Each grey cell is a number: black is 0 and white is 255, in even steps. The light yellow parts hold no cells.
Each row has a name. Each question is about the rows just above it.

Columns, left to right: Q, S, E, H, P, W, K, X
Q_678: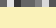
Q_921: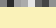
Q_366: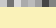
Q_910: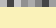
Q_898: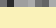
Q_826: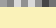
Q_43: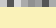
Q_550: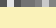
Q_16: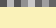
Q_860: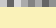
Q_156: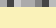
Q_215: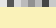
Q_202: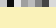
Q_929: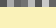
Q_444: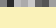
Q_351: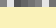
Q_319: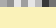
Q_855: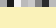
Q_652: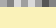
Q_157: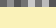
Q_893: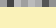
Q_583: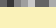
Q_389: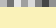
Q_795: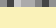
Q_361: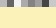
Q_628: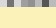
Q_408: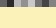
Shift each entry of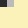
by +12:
[ 55 199]
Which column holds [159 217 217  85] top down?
E

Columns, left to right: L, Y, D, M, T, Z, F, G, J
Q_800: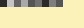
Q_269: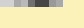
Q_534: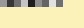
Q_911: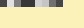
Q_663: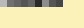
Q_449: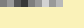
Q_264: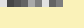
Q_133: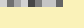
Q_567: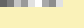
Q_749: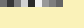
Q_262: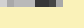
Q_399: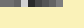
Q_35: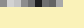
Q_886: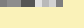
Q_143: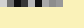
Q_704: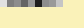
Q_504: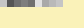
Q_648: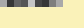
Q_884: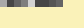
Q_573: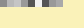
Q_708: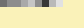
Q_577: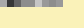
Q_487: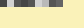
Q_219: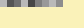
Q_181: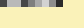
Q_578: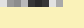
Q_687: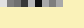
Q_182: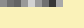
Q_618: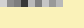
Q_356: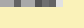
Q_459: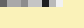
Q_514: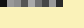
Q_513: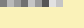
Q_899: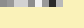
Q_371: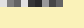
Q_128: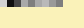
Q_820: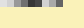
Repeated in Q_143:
[16]
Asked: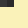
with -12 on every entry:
[43 30]
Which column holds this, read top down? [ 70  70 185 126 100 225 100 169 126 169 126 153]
J
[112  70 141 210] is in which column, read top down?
Z
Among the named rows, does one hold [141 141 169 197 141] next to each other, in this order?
yes
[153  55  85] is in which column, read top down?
F

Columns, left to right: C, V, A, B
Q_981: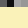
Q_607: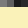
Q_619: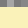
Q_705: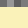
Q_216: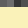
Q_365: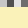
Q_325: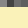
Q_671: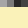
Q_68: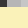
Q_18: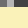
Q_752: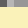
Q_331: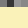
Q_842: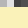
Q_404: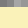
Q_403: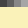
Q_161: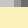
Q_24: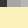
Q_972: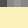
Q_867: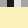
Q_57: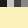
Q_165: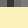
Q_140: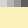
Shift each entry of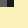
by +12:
[107  39]
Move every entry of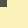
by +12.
[92]

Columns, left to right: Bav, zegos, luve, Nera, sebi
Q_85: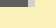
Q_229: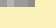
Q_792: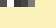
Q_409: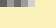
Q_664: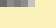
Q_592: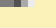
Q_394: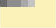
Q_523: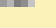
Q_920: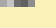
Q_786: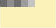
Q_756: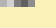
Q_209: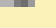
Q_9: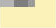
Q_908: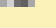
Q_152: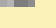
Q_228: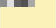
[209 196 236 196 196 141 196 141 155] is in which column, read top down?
sebi
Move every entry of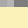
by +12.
[180 192 137 137]
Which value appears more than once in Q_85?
[96]
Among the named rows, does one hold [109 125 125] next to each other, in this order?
no
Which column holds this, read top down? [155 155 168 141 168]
sebi
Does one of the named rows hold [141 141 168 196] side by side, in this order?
yes
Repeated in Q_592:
[125]

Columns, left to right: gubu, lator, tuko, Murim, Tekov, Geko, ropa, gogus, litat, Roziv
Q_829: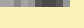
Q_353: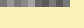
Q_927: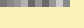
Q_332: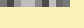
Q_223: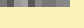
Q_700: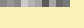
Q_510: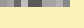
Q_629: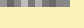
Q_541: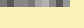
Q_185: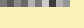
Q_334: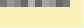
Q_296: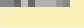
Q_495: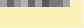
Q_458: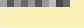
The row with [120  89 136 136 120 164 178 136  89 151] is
Q_541
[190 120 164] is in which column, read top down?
gogus

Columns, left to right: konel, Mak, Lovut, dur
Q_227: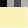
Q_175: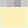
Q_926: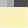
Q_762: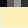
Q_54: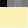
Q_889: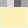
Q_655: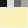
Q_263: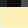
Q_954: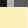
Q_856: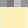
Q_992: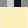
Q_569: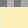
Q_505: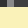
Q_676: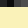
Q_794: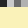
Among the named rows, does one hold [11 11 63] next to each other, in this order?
no
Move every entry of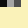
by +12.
[ 23 177  90]
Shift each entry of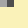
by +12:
[177  90]
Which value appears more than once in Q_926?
[78]
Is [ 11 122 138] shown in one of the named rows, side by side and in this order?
yes
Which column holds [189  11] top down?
konel
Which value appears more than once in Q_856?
[151]

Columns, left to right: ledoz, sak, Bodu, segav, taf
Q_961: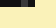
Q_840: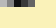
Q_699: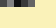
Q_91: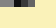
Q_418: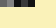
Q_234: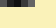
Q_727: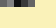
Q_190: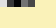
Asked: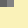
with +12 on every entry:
[112 143]
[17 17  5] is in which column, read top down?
Bodu
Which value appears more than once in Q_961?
[17]
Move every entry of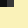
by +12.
[29 69]

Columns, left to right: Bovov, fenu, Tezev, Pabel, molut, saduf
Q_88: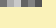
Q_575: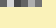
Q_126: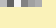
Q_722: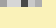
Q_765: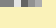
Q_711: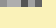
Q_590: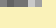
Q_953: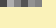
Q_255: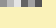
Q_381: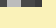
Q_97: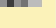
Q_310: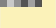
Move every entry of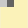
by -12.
[189  87]
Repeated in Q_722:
[214]
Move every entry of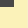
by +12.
[84 84]
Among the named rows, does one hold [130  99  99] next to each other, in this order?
no
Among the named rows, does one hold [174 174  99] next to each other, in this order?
no
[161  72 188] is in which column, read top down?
molut
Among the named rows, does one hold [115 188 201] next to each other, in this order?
no

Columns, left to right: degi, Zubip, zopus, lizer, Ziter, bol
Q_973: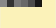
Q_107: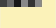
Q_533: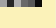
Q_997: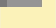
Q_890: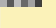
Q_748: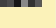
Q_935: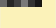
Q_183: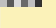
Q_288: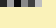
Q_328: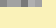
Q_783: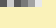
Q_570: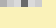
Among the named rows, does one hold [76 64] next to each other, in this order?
no
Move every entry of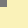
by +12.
[133]
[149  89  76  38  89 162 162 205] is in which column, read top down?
Zubip
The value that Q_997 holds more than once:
[149]

